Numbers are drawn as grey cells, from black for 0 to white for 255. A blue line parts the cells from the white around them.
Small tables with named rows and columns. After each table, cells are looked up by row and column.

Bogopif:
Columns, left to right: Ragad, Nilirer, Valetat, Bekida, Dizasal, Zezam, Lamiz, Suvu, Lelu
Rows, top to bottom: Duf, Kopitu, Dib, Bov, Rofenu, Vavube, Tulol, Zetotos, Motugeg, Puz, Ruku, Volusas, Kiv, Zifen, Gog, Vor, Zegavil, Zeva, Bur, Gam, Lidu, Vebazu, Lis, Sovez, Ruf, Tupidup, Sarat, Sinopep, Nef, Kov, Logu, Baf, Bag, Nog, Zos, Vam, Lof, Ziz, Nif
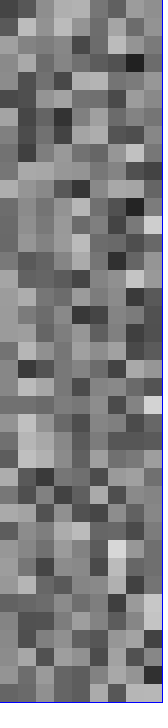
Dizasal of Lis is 119
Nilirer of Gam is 182
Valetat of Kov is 126
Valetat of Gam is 144
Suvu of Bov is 33
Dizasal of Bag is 133
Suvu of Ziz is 148
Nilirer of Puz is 169
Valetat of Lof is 81
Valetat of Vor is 101
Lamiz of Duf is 96

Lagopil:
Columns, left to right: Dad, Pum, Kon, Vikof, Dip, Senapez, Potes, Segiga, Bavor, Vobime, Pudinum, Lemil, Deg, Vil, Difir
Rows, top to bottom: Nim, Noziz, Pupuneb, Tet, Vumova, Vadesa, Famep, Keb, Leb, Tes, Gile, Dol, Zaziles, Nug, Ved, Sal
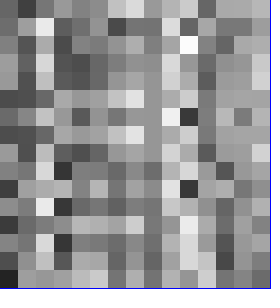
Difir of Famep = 180
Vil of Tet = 150
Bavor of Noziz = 115
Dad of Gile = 62
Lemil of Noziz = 167
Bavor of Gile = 139
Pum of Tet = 97
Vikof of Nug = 54
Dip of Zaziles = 183

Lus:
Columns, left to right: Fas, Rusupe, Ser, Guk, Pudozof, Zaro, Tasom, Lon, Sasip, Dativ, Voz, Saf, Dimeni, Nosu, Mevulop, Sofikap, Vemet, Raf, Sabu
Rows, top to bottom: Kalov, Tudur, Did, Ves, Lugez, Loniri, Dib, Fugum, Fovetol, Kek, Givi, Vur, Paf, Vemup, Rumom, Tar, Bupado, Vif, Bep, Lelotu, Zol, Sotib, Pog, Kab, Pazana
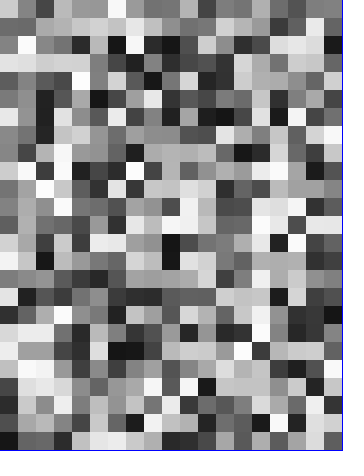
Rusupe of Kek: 249
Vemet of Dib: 244
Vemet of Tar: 203
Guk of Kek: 250
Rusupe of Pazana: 100
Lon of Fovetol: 31
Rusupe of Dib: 147
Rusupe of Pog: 202
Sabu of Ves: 102
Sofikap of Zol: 61
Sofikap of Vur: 222
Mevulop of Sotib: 195
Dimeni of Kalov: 125
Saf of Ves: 81
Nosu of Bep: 51
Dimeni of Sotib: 198
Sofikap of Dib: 26
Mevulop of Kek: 236
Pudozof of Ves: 210

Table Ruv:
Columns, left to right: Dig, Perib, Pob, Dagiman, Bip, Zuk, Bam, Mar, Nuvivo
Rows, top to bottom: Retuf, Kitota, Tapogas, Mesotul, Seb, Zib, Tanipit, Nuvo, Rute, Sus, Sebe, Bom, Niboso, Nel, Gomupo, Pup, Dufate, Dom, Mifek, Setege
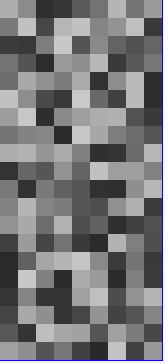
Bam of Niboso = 47
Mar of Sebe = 143
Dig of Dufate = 55
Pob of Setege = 84
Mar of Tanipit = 82
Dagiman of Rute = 170
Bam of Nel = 178
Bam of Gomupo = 59
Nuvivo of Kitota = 57
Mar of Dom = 85
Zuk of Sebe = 49

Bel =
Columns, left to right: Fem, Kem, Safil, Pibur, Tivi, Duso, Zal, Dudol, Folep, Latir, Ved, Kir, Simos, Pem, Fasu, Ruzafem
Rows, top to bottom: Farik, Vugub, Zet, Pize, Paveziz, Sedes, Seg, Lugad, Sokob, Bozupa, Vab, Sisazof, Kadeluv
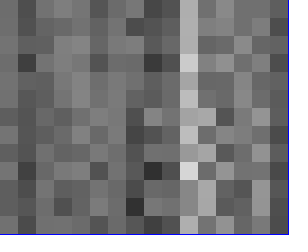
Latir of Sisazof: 113
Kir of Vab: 168
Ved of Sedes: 188
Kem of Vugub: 81
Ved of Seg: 163
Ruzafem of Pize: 77
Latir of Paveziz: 107
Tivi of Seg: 112
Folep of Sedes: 91
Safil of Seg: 104
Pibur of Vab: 94
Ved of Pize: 203

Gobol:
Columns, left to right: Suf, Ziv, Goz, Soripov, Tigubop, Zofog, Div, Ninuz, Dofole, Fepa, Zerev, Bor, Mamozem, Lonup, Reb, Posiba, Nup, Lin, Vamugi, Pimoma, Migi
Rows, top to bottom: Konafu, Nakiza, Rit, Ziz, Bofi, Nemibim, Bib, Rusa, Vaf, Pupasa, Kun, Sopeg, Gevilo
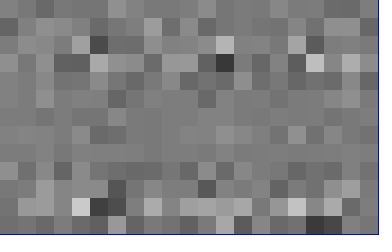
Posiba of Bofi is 120
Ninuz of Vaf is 126
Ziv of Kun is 124
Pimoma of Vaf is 128
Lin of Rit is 91
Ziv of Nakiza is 128
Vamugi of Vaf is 125
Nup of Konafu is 123
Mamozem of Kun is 130
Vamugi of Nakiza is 143
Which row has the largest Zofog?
Ziz

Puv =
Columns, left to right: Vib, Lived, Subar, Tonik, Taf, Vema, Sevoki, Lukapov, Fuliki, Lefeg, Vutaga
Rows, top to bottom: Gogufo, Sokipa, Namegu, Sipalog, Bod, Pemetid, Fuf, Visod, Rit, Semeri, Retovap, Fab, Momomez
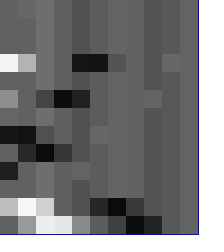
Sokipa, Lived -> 97
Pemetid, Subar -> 68
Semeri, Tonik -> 95
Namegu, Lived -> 97
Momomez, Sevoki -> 64
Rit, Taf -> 81
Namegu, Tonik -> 95
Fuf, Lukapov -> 98

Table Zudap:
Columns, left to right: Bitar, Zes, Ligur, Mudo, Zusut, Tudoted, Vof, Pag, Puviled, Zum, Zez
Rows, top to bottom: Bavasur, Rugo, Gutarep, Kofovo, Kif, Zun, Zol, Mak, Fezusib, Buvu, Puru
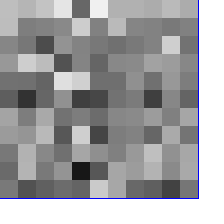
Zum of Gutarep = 207
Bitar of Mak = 155
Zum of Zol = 128
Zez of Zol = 166
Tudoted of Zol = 108
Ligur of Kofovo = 188
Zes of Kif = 112
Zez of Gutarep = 114
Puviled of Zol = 156
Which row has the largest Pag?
Bavasur

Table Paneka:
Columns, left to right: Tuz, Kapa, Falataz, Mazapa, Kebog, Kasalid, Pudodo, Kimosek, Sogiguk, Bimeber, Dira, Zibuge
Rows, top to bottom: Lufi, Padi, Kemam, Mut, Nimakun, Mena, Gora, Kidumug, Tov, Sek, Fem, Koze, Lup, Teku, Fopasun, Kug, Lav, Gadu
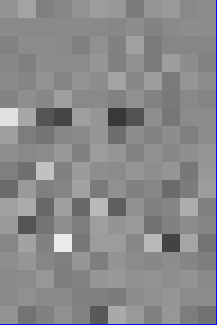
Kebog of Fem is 162
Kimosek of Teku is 134
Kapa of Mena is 142
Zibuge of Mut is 130
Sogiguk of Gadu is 129
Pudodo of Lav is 124
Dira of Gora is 139
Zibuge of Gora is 139
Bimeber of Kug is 142
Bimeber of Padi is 138
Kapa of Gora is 167
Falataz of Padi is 137
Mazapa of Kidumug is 134

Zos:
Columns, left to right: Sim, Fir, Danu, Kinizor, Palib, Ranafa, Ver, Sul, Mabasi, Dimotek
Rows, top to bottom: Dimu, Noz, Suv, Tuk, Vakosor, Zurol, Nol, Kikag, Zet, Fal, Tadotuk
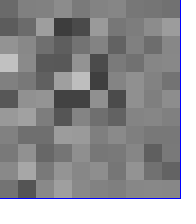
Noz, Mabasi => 140
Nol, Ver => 98
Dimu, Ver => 134
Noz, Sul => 125
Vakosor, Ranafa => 63
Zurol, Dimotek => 141
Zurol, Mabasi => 127
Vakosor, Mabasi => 130
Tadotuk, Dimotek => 135
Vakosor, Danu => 96
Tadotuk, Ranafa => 130
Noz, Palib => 74
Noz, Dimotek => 156
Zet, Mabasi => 95
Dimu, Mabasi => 117
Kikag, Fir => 111
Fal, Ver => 118
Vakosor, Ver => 132
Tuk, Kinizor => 88

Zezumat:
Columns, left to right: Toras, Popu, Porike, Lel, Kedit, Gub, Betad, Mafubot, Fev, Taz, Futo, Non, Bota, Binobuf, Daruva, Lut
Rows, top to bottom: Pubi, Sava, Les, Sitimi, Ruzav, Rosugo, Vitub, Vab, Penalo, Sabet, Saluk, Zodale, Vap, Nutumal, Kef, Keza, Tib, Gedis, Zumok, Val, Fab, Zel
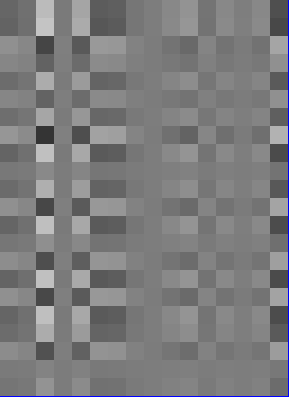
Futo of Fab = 127
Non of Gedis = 116
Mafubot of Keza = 118
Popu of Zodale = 135
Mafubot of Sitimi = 127
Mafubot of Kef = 129
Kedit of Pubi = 165
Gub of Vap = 90
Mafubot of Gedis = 118
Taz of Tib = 115
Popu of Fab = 123
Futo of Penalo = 148
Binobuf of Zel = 125
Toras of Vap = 101
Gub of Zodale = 152
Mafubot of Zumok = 120
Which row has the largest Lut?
Vab

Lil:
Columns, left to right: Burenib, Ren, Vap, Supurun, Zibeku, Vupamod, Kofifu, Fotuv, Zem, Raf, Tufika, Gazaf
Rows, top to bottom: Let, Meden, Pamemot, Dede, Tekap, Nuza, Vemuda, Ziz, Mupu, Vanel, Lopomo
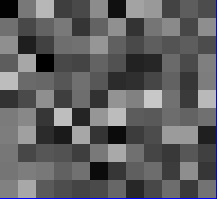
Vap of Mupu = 86
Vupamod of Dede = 99
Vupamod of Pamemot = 150
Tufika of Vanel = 142
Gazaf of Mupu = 64
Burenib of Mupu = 119
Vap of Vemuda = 54

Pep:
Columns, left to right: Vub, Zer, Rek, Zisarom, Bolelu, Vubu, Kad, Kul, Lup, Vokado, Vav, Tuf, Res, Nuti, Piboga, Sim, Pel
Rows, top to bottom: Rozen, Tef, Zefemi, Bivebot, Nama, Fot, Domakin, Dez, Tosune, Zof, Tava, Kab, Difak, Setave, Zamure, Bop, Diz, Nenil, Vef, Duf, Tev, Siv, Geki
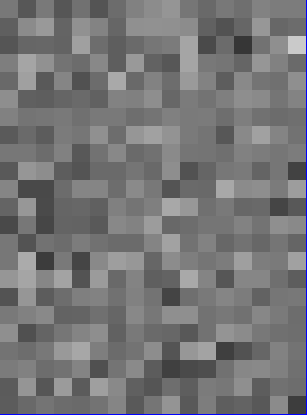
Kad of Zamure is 158
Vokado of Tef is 144
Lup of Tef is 145
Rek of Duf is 120
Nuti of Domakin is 126
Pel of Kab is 88
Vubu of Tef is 131
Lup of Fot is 142
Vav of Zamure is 126
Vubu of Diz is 130
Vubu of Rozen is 84
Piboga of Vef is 120
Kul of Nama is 105
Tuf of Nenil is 114
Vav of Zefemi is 165

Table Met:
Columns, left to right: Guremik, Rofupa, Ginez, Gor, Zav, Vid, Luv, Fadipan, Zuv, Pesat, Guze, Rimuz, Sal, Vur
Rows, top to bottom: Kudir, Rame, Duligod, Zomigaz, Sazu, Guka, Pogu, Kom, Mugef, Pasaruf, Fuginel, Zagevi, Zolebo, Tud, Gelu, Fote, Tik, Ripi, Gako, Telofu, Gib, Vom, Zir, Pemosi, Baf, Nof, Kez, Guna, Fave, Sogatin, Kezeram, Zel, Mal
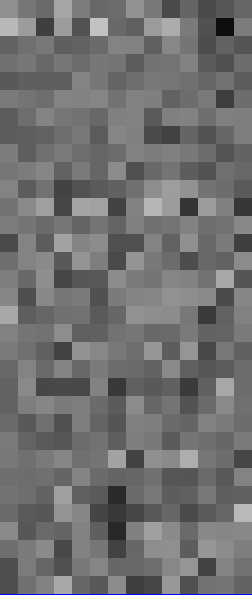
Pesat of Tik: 145
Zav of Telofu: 146
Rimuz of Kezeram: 150
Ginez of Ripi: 102
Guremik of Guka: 122
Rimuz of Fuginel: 115
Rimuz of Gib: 86
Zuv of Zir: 103
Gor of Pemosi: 80
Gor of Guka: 131
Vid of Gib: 123
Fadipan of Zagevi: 130
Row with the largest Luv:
Nof

